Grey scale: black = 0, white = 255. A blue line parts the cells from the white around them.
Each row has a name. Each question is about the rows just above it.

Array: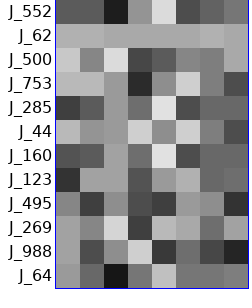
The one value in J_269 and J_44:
[185]
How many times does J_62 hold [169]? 5
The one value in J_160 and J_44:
[77]
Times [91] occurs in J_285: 1
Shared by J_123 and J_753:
[154]
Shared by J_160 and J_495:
[77]
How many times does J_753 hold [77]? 1

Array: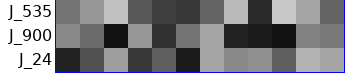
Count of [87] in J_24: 0
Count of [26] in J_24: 1
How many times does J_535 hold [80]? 0

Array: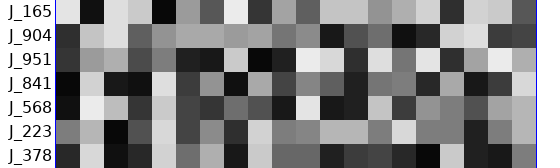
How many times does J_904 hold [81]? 1
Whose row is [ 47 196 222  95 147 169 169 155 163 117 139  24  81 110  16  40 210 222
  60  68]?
J_904
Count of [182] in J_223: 4

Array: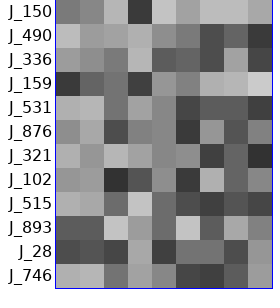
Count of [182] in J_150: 1
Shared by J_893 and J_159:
[129]
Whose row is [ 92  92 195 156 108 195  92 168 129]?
J_893

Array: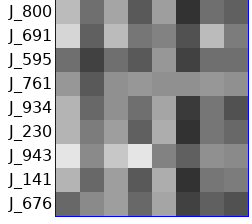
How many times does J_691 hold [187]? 2
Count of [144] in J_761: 4
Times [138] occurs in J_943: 2
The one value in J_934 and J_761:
[144]
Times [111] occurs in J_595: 4

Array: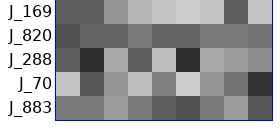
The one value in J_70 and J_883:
[88]
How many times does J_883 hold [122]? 4
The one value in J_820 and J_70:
[116]
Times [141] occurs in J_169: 0
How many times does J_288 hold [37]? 0
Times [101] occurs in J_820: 4
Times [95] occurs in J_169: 3

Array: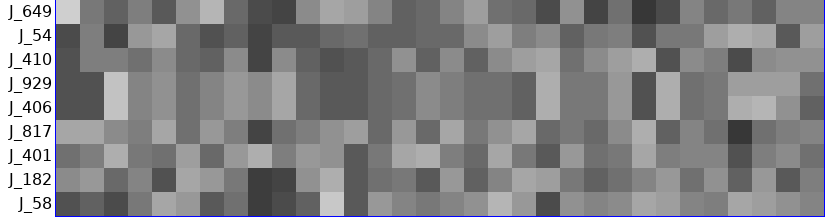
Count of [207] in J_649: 1
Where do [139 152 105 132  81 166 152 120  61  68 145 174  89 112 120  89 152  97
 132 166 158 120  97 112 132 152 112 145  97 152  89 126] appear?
J_182
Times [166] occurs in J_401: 3
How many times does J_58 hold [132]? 5
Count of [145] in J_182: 2
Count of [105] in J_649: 4
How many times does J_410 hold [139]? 8

